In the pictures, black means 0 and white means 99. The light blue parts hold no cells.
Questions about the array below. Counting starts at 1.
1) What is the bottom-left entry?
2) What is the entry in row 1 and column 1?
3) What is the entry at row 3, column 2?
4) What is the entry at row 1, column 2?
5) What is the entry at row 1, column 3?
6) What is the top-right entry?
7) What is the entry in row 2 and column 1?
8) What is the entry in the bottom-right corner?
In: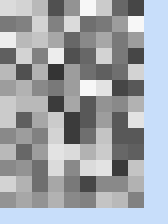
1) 57
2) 85
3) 72
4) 82
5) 72
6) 27
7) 47
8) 50

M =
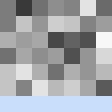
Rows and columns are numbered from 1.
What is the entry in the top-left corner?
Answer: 48
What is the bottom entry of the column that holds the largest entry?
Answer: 35
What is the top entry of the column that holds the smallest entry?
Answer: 22
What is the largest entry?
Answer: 96
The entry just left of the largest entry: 31
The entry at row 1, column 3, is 44
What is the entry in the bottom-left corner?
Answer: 76
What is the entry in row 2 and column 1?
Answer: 48
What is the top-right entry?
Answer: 41
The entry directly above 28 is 80

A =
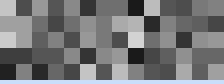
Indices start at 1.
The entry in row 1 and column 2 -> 30
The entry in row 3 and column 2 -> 62
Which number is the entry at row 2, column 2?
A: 62
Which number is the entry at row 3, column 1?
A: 79
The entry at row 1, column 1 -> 76
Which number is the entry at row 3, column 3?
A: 37
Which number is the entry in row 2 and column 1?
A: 62
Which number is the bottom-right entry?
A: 62
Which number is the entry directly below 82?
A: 10
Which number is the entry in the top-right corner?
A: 50
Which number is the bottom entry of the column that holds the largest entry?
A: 50
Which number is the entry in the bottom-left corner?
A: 13
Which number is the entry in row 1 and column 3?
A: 59
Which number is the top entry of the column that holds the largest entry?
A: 10

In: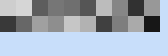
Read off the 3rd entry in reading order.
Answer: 36
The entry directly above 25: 73
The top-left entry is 80
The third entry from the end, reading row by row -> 49
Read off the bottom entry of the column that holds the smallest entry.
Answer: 9
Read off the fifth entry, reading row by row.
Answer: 43

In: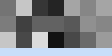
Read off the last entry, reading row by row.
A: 60
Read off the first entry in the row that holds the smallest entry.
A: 77
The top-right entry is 64
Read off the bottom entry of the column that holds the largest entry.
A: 85
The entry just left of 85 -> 28
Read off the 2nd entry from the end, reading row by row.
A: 41

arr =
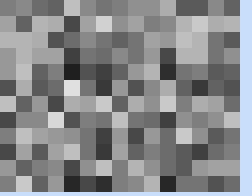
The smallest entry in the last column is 32
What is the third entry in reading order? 42
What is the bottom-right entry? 42
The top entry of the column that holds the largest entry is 74
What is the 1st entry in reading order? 49
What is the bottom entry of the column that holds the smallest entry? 15
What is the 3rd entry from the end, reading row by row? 45
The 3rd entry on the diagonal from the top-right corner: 70
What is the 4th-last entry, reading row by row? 45
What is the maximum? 87
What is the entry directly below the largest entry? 67
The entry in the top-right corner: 38
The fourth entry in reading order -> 38
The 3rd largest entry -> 81
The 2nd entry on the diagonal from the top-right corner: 67
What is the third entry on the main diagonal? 67
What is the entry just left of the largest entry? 42
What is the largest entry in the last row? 78
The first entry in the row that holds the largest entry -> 32
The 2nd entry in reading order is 53
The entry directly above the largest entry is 12
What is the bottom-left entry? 49
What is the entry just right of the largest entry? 45

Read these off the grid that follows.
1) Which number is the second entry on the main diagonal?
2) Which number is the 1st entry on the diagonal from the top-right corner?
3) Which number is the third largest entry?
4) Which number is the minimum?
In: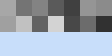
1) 75
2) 54
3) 65
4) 19
